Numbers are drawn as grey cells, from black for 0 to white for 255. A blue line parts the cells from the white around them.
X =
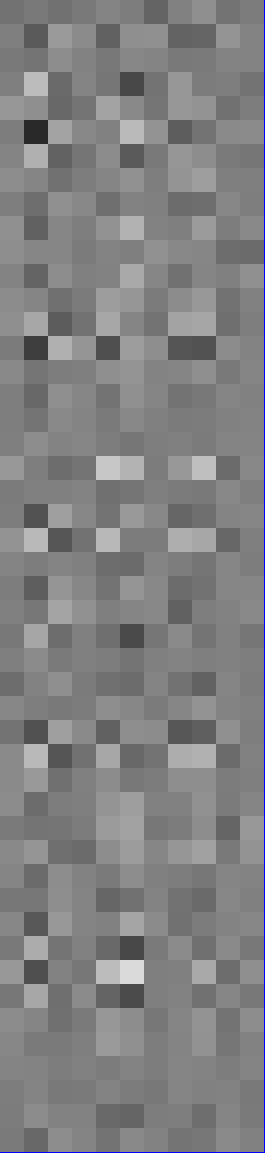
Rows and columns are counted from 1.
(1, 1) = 114
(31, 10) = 144
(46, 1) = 125
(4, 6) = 72
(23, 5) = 184
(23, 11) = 127
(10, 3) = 134
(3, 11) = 131
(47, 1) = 124
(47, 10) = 133
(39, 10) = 131
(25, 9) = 114
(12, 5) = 130
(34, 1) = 140
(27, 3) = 109
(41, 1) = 152
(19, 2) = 141
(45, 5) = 124
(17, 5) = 115
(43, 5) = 151
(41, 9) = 169
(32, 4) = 113
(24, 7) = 132
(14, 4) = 114
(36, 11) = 147
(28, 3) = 122
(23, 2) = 185
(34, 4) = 127
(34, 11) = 133
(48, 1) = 122
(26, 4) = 145
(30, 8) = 134
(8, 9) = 158
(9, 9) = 110
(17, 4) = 134
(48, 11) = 129
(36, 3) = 111
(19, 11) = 132
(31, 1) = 115

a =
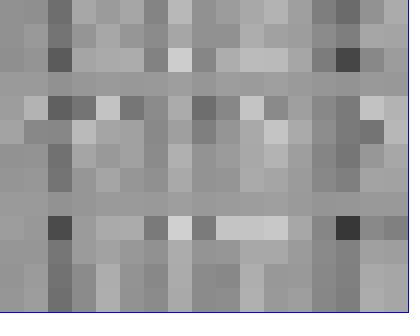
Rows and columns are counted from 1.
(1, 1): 145
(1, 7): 132
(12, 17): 166
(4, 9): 150
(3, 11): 187
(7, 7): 139
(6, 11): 169
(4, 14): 150
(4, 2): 154
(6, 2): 136
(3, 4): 165
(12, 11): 174
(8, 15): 127
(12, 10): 136
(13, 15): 126
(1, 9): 145
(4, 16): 153
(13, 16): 172
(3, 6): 172
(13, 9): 139
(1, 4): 167
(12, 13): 153
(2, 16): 166
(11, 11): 168
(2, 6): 150
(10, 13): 167
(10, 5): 170
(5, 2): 179
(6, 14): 141
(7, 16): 151
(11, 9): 148
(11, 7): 145
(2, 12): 161
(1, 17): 171
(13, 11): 176

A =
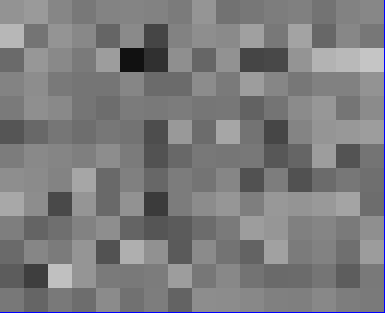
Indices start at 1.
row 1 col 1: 147
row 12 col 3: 192
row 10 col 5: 142
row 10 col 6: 100
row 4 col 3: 121
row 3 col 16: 197
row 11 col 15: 111
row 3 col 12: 72
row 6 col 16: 157
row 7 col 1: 124
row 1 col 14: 115
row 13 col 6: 113
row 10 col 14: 133
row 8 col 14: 107
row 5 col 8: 124
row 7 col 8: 104
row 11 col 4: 149
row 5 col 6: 123
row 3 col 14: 179
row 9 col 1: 168
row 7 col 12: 87
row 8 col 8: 124
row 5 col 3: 137
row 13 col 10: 140
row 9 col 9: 140
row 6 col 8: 153
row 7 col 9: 120
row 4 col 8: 107
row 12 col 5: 122
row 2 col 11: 160
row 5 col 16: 139

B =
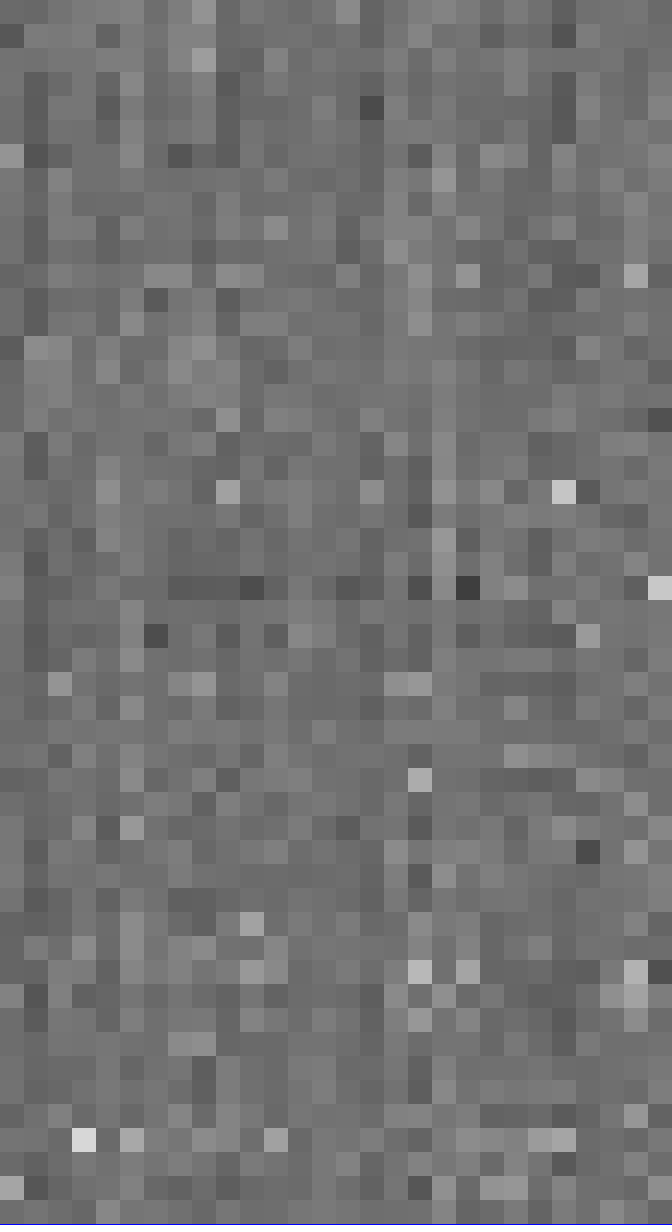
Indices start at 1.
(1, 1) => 106
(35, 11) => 107
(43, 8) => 119
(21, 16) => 141
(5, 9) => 121
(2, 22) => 110
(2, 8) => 130
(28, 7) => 112
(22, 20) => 110
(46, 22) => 118
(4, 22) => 127
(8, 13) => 109
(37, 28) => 128
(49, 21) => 106
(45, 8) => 117
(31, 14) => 125
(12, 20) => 148
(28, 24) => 108
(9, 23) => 106
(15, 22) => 102
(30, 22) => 133
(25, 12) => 98
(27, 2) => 90
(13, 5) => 105
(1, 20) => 122
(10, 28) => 119
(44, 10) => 103
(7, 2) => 84
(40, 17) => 112
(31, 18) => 123
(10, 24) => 129
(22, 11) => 101
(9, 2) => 103
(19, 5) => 115
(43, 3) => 118
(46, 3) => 104
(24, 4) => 103
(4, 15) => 107
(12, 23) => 119
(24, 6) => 123

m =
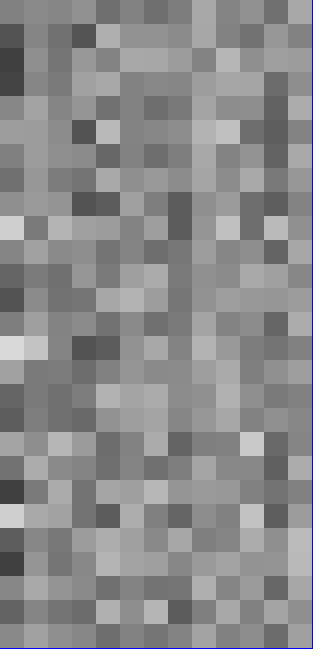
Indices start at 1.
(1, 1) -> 129
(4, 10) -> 166
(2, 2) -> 133
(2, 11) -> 114
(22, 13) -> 156
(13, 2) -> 139
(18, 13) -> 135
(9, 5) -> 92
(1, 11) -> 145
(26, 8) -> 92
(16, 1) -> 161
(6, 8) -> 141
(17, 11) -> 143
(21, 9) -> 154
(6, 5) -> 185
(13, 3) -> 114
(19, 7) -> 171
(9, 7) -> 126
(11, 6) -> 132
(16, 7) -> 138
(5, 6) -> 130
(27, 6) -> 130
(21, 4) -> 115
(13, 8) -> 118
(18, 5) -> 146
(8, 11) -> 169
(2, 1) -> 83
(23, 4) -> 156
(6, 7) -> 135
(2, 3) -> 113
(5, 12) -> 98
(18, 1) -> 93
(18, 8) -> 134
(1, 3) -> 134
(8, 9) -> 165
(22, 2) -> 169
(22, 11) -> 194
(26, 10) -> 168

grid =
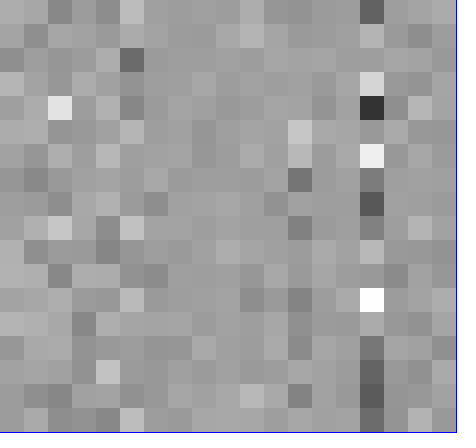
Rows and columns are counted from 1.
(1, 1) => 173
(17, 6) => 145
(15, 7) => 149
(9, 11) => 160
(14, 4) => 136
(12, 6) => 146
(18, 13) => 167
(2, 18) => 142
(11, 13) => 156
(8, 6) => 157
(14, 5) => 174
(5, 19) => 164
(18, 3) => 142
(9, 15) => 158
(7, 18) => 167
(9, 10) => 167
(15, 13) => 139
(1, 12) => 150
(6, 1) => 172
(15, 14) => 166
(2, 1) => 164
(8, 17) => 159
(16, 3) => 161
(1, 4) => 156
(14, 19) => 165
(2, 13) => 154
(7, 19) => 155
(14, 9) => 156
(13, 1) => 163
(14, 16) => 171
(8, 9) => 158
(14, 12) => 167
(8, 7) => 168
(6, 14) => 169
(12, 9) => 158
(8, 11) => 156
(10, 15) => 159
